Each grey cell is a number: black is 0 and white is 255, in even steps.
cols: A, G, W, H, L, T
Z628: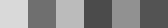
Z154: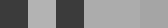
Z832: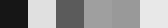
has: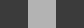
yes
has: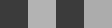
yes
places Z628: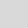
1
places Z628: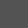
6
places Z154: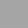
6

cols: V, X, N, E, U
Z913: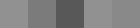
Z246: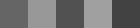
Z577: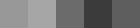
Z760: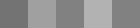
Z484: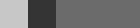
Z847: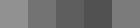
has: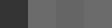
no
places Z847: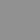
1
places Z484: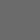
3 4 5
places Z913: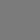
2

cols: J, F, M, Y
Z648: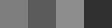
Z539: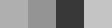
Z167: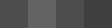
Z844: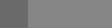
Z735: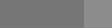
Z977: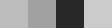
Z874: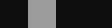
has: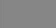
yes
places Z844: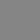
2 3 4
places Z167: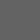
2
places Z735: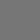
1 2 3
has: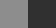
yes
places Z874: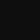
1 3 4

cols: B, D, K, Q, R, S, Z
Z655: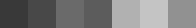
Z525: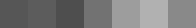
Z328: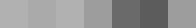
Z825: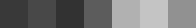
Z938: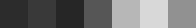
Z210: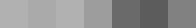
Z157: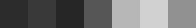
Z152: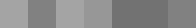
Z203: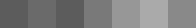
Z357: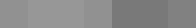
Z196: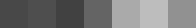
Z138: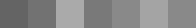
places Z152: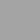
1 3
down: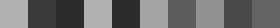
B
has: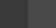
yes
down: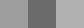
R
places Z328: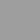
4 7

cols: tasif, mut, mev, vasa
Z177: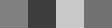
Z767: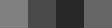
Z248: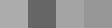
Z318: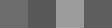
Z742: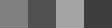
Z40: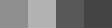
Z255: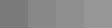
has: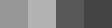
no
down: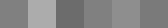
tasif

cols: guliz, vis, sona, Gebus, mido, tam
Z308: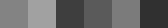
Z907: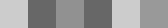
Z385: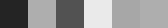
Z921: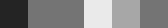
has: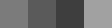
no
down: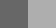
vis
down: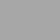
mido
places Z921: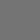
2 3 6
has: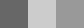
yes
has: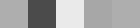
no
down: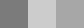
mido

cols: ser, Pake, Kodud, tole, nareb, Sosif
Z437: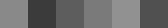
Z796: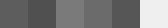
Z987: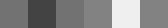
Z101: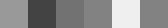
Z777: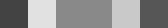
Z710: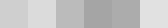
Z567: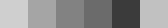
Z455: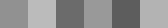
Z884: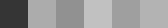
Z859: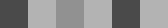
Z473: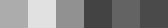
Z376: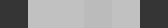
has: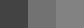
yes
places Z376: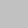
2 3 5
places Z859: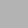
2 4 6

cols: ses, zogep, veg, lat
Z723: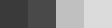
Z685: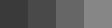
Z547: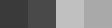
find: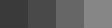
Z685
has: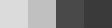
no
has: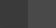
yes
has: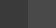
yes
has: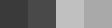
yes

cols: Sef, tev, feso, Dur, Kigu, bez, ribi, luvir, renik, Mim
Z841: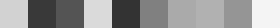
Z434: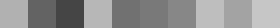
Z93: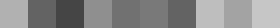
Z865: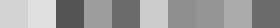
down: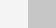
Mim
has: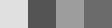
yes
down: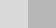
Dur
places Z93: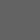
2 7
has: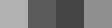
no

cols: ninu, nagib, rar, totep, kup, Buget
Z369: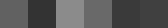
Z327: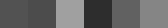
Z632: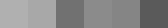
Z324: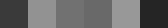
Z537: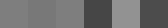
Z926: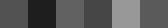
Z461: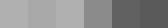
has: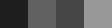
yes
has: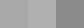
yes
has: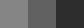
no
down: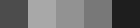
nagib
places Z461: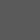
6
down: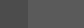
Buget
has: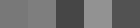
no

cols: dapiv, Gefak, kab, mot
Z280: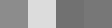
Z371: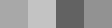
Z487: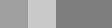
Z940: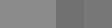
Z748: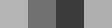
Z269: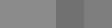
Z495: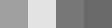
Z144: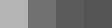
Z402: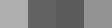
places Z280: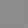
1
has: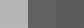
no
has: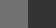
no
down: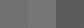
kab
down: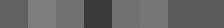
kab

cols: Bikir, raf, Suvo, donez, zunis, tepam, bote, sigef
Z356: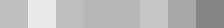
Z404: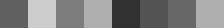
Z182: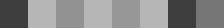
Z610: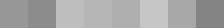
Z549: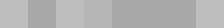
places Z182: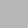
2 4 6
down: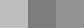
Suvo
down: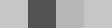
tepam
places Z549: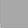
2 5 6 7

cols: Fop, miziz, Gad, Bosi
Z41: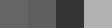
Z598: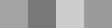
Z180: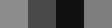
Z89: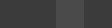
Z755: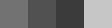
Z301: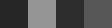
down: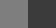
Bosi
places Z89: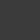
1 2 4
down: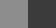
Fop
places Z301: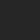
1
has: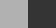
no
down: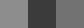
Fop
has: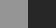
no

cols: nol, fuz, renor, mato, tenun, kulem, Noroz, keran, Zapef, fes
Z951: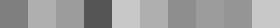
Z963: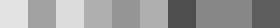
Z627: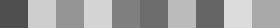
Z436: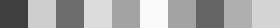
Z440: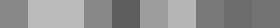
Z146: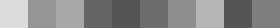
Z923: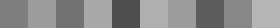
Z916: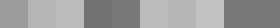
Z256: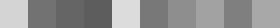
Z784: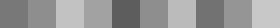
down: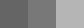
keran
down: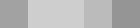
fuz
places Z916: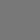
5 9 10
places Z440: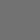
10

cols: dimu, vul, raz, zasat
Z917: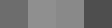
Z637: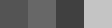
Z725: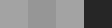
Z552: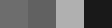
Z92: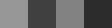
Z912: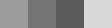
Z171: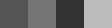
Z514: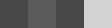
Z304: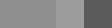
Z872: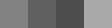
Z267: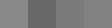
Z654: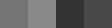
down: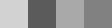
zasat
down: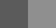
vul
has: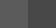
yes
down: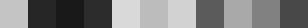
zasat
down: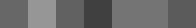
vul
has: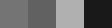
no
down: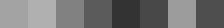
raz

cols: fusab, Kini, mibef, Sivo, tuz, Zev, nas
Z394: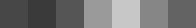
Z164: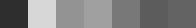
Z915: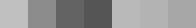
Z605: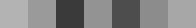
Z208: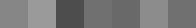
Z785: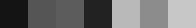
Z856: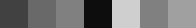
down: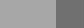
nas
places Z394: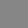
6
